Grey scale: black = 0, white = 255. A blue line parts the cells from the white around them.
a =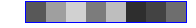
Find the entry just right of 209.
124
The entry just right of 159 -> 209
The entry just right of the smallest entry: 67

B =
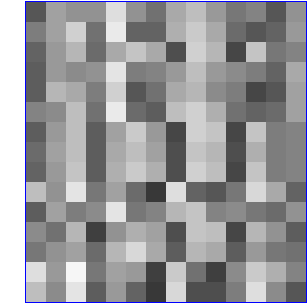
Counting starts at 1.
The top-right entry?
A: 146
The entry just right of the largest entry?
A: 119
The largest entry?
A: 246
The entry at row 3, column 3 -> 182
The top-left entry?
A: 86
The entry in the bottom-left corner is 190
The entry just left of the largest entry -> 153
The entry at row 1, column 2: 161
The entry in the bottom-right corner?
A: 86
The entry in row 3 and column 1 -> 99
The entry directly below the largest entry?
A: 228
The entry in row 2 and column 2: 161
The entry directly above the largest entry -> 161
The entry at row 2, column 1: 125
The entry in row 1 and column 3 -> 146

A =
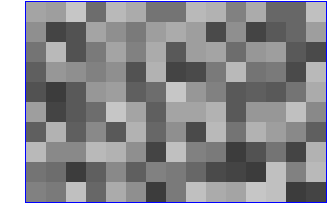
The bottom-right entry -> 68
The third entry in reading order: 198
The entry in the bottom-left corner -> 129
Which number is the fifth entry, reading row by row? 185
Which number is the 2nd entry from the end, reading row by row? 60
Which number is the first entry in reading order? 164
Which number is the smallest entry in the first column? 82
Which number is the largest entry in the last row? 198
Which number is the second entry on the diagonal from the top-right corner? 103
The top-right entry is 192
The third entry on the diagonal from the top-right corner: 158
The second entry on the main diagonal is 68
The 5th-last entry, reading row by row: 164
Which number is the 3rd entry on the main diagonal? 82
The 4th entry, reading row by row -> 109

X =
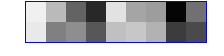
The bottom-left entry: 233
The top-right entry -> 113
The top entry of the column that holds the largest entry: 240
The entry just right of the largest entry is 186
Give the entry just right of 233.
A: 128

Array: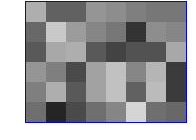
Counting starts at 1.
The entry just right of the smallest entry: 74
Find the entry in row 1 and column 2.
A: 97
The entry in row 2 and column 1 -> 104
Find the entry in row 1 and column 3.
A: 97
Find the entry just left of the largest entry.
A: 134
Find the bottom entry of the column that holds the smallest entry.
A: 37
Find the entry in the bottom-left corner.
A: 111
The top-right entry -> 119
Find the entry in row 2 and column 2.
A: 201
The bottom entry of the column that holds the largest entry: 213
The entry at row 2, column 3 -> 156
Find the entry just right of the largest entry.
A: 111
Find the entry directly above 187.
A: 181
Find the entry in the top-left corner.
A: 174

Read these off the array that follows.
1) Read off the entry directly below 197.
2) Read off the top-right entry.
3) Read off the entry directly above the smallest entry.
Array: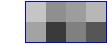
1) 163
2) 183
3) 143

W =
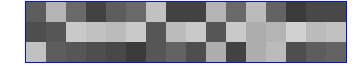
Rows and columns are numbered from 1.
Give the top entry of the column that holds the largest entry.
59
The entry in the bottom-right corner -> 99
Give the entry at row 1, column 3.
105
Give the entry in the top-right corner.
72
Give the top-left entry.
93
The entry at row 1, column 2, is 180
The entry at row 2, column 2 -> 86
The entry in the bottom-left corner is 193

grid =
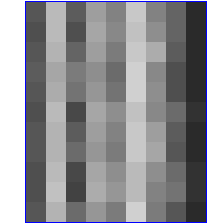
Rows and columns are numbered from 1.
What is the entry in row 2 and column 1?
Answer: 79
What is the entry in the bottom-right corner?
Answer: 42
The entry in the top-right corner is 42
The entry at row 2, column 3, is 79
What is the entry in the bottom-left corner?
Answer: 86
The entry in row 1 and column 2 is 186
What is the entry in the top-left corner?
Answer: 86
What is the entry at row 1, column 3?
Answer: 92
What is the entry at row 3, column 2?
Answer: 179
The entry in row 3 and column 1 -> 86
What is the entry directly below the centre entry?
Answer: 130

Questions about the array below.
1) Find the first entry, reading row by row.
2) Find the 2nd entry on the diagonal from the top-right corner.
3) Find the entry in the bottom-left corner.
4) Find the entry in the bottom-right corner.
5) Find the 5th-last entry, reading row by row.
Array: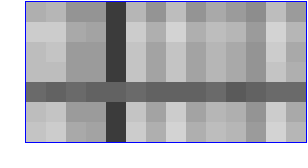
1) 175
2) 211
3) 196
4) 182
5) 189
